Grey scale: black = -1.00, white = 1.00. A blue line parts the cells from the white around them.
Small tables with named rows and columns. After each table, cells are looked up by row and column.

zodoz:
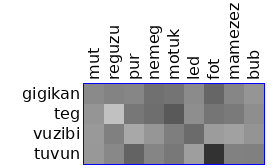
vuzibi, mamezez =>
0.26
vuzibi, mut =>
0.20
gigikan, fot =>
-0.20
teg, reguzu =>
0.51
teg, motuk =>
-0.30
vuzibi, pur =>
0.32
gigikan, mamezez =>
0.05
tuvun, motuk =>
-0.06
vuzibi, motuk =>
-0.01
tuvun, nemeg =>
0.04
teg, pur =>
-0.07
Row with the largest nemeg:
vuzibi

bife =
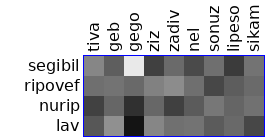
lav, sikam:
-0.44
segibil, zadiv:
-0.17
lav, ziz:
0.05
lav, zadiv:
-0.12
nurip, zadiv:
-0.50
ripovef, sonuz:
-0.44
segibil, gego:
0.83
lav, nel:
-0.10
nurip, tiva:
-0.49
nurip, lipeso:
-0.21
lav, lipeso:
-0.18
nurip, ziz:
-0.19
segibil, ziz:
-0.50
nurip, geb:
-0.20
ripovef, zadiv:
0.10
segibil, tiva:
0.05
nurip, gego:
-0.62
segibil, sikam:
-0.10
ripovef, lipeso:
-0.27
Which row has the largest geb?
lav

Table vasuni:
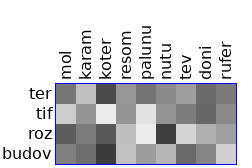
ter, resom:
0.18
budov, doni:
0.04
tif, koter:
0.84
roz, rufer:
0.25
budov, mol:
0.00
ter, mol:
-0.07
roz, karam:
-0.03

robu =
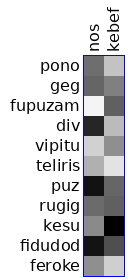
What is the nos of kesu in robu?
0.08
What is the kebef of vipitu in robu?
0.12
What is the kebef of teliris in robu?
0.78
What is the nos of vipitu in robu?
0.64
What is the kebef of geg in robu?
0.00
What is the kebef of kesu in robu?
-0.99
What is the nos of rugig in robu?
-0.16
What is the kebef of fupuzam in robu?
-0.25
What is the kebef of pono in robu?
0.53
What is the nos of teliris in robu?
0.38
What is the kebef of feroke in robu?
0.62
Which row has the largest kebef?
teliris

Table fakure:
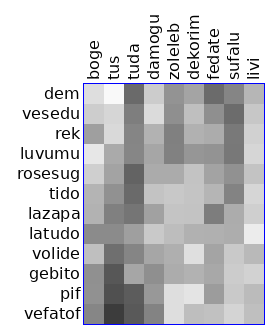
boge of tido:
0.41
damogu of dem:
0.60
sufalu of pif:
0.58
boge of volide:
0.50
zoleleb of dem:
0.15
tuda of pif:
-0.28
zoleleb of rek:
0.00
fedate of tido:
0.42
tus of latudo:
0.09
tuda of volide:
0.04
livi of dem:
0.43
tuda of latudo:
0.25
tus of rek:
0.70
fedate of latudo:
0.38
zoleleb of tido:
0.57
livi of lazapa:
0.62
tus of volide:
-0.13
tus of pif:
-0.37
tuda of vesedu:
-0.01
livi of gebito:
0.65
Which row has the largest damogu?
vesedu

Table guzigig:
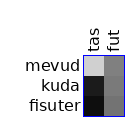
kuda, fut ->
-0.04
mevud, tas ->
0.63
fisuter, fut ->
-0.10
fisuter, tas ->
-0.89
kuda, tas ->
-0.79
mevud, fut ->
0.00
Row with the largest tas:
mevud

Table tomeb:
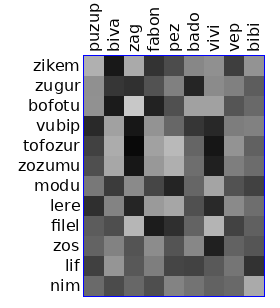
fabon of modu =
-0.45
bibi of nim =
0.33
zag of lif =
-0.31
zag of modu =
0.08
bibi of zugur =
-0.27
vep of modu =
-0.36
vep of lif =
-0.08
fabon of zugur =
-0.36
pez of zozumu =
0.37

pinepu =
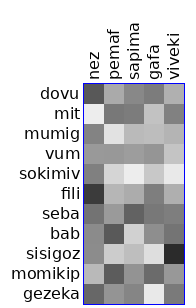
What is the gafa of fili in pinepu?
-0.01
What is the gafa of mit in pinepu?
0.52
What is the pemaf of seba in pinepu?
0.21
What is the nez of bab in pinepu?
0.09
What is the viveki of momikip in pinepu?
0.19
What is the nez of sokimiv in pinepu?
0.00
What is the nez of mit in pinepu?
0.86
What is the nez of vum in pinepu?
0.20
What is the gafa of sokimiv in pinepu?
0.57
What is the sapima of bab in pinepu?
0.64

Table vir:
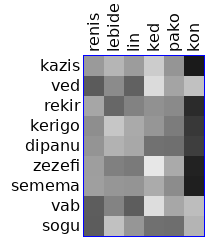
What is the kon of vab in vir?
0.48
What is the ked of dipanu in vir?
-0.11
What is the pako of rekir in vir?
0.08
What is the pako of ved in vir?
0.29
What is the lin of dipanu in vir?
0.32
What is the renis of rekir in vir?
0.30
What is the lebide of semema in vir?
0.18

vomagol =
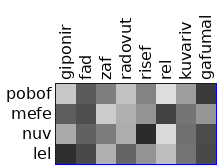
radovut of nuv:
0.36
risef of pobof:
0.03
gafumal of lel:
-0.43
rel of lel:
0.49
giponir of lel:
-0.63
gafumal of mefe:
0.18
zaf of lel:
0.38
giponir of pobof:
0.56
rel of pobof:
0.74

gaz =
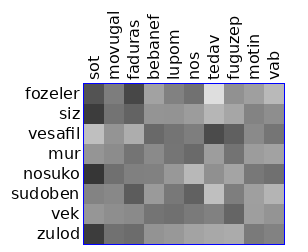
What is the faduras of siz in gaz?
-0.22
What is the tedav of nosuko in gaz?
0.13
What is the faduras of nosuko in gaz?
0.00
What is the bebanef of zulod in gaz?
0.15
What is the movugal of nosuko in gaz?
-0.12
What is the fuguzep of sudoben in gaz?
-0.01
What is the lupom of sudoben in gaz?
-0.06
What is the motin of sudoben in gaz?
0.25
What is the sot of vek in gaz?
0.18
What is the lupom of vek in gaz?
-0.12
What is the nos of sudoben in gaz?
-0.24
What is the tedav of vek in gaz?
0.01
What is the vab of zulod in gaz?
0.02
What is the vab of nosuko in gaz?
-0.12
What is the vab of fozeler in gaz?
0.45

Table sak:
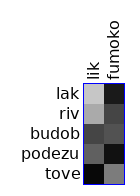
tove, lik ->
-0.94
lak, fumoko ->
-0.80
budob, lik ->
-0.46
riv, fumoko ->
-0.46
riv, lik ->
0.33
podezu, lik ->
-0.25
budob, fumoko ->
-0.36
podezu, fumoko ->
-0.87
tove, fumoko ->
-0.03
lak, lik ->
0.55

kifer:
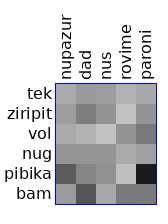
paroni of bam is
-0.04
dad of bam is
-0.33
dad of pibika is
0.05
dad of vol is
0.40
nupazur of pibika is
-0.28
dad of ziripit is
-0.01
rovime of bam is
-0.05
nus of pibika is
0.14

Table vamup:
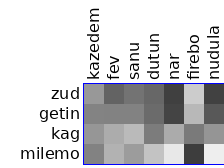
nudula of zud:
-0.49
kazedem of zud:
0.19
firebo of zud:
0.60
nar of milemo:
0.82
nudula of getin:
-0.31
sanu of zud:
-0.10
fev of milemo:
0.40
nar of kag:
0.34
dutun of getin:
-0.16
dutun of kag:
-0.03
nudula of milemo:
0.87
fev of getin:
0.02
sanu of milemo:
0.22

